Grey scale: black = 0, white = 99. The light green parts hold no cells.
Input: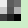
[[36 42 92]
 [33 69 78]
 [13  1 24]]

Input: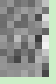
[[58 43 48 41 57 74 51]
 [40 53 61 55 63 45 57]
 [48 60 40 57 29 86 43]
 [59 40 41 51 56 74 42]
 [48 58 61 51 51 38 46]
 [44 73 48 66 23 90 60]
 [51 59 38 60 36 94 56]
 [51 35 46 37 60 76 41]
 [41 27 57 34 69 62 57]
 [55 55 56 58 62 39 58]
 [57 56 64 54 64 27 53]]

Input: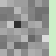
[[66 61 61 48 61 52 73]
 [48 71 59 51 44 44 49]
 [49 53 68 50 43 49 46]
 [77 18 50 64 67 49 58]
 [60 66 62 52 58 57 65]
 [56 58 72 40 50 85 48]
 [65 40 44 61 59 62 46]
 [51 69 54 68 65 53 67]]

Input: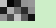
[[ 2 15 57 59 74]
 [67 43 17 54 11]
 [30 75 36  7 57]]

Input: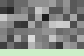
[[30 41 41 55 56 56 61 44 57 34 38 37]
 [15 42 50 38 77 66 33 33 53 34 47 22]
 [63 61 61 31 65 11 50 55 33 65 28 79]
 [52 23 20 65 39 53 76 80 79 30 57 58]
 [38 46 46 49 51 57 57 41 45 51 42 50]
 [27 66 41 85 50 47 77 58 51 35 66 53]
 [44 29 27 70 56 49 38 21 61 56 35 24]]

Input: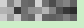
[[51 71 41 39 82 44 30 45 51 38 81]
 [67 22 43 56 58 70 51 31 21 17 69]
 [59 78 45 40 79 39 37 40 49 39 79]]
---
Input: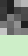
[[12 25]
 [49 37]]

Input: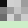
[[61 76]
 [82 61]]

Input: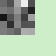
[[43 58]
 [32 49]]

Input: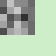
[[64 78]
 [32 47]]

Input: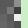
[[47 24]
 [34 92]]

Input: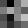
[[66 51]
 [ 7 54]]

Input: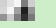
[[95 62]
 [79 49]]

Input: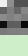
[[49 40]
 [50 53]]
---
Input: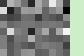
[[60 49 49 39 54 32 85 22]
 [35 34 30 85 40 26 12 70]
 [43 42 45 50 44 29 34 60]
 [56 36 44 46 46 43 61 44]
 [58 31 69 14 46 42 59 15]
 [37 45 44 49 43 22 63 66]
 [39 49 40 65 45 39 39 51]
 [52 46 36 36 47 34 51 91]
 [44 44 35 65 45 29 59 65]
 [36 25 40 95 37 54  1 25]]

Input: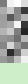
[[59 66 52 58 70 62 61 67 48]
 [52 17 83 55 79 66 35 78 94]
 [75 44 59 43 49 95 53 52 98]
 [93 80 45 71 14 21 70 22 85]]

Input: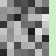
[[16 42 69 76 20 58 56 77]
 [69 76 58 55 62 35 61 52]
 [45 29 72 76 75 14 55 27]
 [43 67 75 62 42 46 27 31]
 [37 71 30 11 44 72 55 21]
 [76 36 73 87 29 72 27 64]
 [45 50 15 67 78 89 21 48]]

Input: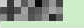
[[54 28 79]
 [24 21 22]
 [61 30 69]
 [59 62 36]
 [33 30 57]
 [41 35  4]
 [56 49 38]
 [15 64 58]
 [36 55 27]]

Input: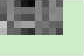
[[69 76 31 39 43]
 [40 37 55 52 51]
 [38 58 38 45 28]
 [24 63 31 44  9]
 [18 63 29 44  3]
 [45 43 52 50 50]
 [36 46 37 41 32]
 [44 39 54 51 53]
 [27 38 52 52 37]]

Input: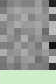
[[45 47 67 50 64 49 52 66 49 41]
 [51 60 56 49 56 60 59 53 59 50]
 [45 50 58 62 51 48 66 58 65 55]
 [56 59 66 52 68 54 60 66 61 51]
 [49 61 55 57 50 55 61 51 61 50]
 [50 43 54 47 57 62 65 59 64 61]
 [47 50 60 66 50 42 56 58 54 49]
 [17 76 50  7 47 73 71 30 73 12]]

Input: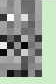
[[57 55 65  3 91 14 61 63 20 61 66]
 [ 7 57 62 69 12 38 53 45 98 56 52]
 [25 57 70 29 56 18 62 60 62 65 65]
 [11 32 34 80  2 72 42 50 87 45 41]
 [55 52 47 53 45 48 44 38 46 42 42]
 [25 56 68 31 54 20 61 60 62 64 64]]
